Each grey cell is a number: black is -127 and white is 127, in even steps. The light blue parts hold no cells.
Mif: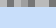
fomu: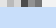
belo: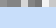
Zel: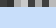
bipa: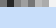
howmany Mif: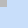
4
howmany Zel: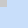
1
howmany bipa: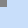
1
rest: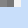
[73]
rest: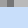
[-9]
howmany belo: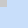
1
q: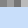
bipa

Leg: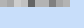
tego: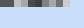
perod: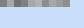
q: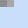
perod
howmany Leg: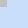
1
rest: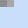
[27 14]
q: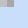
tego
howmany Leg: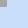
2
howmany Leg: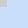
1

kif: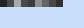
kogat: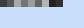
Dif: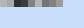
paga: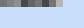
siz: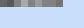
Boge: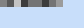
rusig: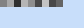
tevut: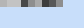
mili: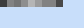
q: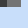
Boge
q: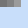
Dif

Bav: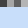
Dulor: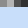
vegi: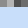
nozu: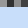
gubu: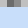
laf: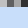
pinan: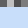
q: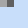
Bav
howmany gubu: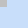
2
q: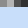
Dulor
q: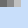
gubu

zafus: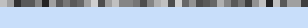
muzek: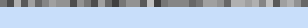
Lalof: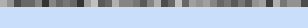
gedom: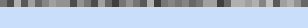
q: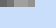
muzek
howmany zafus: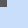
7
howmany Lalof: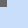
8
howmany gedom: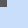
3
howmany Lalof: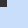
2

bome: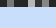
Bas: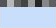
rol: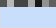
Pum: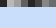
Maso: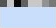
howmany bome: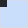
4
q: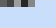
Bas
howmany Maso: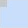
3
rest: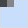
[-19]

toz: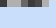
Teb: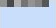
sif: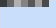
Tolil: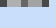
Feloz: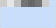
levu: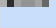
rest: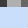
[-68 -54  48]
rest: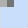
[ 19   3 -40]
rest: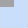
[-54]
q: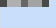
Tolil

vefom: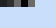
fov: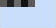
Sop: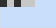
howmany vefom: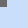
2
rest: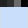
[-21]
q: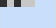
Sop
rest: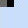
[-21]
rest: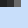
[-122  -21]
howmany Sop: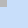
0
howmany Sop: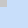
3

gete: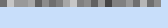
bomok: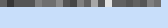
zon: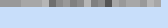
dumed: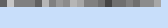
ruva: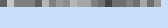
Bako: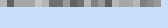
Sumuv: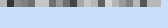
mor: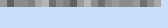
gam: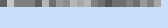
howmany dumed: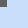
2
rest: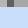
[ 39  70  54 -16 -16  25 -30 -16  54   0  25 -30  54  39  39  54   0  12
  25]
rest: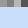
[54 54]
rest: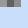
[ 12   0  39  54 -16  12   0 -30  25  54  12 -16  12  25  12  12  25 -16
  12  39]
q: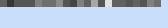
bomok

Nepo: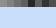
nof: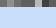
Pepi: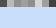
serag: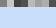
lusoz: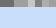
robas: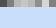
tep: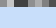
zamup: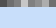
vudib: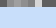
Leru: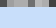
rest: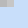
[57 15 86  0]
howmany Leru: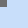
1

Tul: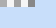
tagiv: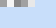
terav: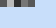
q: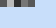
terav
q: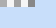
Tul
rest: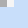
[ 33 117   7]
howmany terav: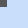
2
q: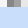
tagiv
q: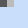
terav

